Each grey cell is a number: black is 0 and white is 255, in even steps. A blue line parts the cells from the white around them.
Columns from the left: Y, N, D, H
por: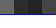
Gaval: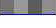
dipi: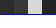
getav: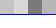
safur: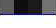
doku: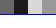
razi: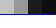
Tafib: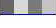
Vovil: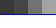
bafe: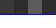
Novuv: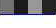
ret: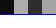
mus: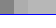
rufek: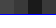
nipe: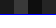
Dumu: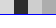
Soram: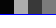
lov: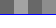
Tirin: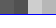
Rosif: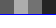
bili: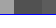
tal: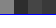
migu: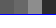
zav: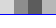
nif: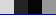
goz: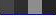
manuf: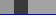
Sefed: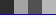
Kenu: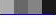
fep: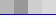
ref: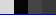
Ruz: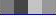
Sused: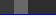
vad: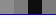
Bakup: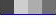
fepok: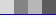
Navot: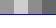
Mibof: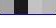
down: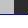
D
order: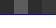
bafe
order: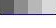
zav
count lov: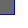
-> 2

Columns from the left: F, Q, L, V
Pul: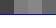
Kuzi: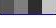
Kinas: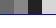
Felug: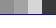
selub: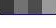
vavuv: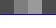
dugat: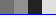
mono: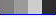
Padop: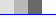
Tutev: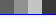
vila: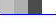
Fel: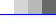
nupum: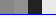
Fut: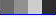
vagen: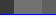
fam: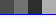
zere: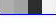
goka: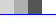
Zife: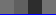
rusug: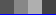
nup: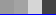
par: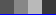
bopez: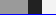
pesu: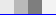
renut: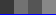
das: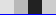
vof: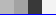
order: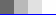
Padop
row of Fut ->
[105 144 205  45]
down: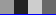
L
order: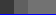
vagen

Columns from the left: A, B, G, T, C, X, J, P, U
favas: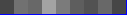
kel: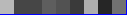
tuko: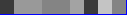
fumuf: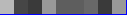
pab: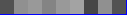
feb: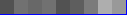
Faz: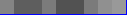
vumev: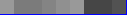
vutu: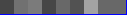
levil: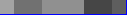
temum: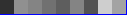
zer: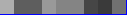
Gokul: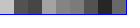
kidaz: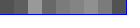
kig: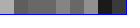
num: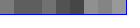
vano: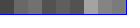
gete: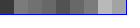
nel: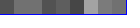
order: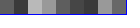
fumuf
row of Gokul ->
[196  82  70 163 132 123  82  38 104]
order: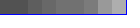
feb
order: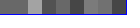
vutu
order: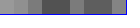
Faz
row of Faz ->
[132  94  94 123  82  82 123 144 153]

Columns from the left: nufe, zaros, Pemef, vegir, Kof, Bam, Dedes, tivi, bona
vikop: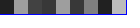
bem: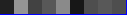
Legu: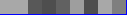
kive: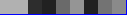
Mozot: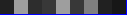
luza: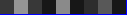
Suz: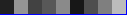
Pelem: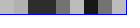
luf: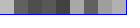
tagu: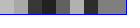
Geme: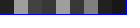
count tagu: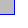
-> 1
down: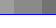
Kof
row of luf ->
[188  97  78  88  66 168  97 158 177]
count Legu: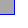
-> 3

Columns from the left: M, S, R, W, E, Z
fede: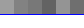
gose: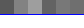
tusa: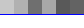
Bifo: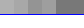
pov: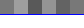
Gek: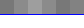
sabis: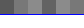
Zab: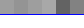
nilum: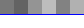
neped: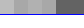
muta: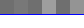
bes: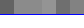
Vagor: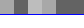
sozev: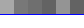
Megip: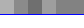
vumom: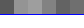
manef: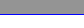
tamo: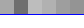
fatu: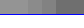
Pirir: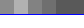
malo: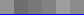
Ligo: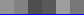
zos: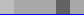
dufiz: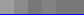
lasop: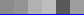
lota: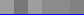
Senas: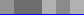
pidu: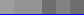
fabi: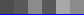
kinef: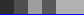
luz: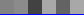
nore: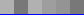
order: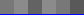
sabis
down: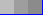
M
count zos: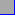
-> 4
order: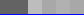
neped
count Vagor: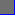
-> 0
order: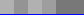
nore
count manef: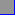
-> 6

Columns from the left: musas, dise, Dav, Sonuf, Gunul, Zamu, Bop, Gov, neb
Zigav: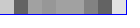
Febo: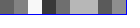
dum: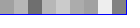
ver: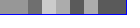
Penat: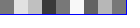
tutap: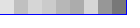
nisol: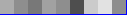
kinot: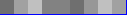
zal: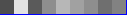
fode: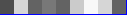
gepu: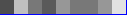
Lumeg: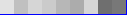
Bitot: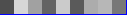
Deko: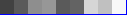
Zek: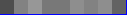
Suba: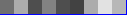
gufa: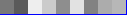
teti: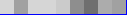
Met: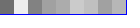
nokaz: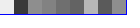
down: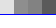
neb
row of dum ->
[161 183 111 183 203 172 161 238 130]
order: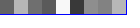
Febo
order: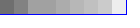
Met
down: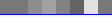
neb
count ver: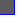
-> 3
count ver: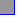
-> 2

